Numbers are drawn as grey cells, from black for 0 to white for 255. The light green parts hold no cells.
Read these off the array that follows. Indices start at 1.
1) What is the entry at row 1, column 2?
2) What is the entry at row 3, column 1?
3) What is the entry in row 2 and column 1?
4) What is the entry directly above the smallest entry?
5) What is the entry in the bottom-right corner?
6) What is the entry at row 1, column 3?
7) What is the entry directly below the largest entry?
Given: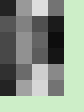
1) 153
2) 72
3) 86
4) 27
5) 115
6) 222
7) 80

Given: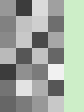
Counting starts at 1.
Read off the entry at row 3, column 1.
137
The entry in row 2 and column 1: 129
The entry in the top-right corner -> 160
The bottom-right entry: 200
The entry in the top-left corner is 152
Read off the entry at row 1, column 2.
60
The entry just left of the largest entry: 123
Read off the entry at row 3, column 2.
200

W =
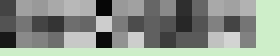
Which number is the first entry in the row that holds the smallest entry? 68
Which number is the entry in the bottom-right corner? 130
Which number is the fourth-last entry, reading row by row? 89
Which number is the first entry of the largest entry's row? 24
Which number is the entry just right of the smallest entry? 153
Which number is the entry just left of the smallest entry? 177
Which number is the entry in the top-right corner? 177
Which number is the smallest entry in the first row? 5
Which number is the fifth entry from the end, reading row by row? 89
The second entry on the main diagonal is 117
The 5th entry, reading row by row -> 185
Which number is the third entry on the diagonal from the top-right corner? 192

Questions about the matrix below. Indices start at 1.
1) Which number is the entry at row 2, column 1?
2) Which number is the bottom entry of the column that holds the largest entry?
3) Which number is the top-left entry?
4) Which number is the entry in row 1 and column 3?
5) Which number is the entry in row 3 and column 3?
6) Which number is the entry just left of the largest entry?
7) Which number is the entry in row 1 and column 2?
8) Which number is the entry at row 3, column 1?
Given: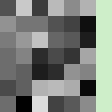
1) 146
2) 220
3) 82
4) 60
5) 194
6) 1
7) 201
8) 123

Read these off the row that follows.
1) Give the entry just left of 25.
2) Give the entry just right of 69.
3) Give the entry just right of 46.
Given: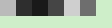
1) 46
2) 207
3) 25

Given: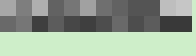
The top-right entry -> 198
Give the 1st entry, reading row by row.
167
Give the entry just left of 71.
92
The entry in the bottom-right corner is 57
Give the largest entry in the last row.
118
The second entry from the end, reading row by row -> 57

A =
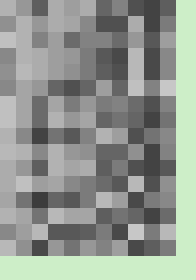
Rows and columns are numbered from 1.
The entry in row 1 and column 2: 151
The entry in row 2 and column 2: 178
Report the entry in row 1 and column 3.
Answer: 94
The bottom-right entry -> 123
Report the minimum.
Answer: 60
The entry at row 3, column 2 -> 178
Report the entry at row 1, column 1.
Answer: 178
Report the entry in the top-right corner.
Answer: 94
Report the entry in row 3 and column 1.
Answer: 192
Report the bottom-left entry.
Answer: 184
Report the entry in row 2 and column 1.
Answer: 144
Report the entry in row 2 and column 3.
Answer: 151
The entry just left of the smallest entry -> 115

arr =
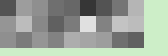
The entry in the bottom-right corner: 96
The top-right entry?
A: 181
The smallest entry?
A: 54
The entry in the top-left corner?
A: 83
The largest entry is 224
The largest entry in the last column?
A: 188
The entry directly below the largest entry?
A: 165
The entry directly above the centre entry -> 103

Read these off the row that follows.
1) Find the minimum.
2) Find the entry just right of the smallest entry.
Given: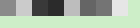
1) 43
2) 189

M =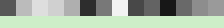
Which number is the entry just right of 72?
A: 99
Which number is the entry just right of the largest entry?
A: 72

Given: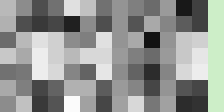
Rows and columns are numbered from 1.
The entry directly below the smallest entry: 107
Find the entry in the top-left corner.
185
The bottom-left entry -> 140
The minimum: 18
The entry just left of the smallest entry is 169
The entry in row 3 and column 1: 107
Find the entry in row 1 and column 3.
78
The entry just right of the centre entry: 154
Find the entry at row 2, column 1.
177
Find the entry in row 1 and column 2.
140
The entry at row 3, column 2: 185
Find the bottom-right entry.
50
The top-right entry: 64
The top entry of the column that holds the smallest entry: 107
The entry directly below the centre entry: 230
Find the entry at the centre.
216
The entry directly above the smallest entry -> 169
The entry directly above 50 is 70

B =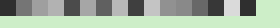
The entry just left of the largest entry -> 55
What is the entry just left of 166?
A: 75
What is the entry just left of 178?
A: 159
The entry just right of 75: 166
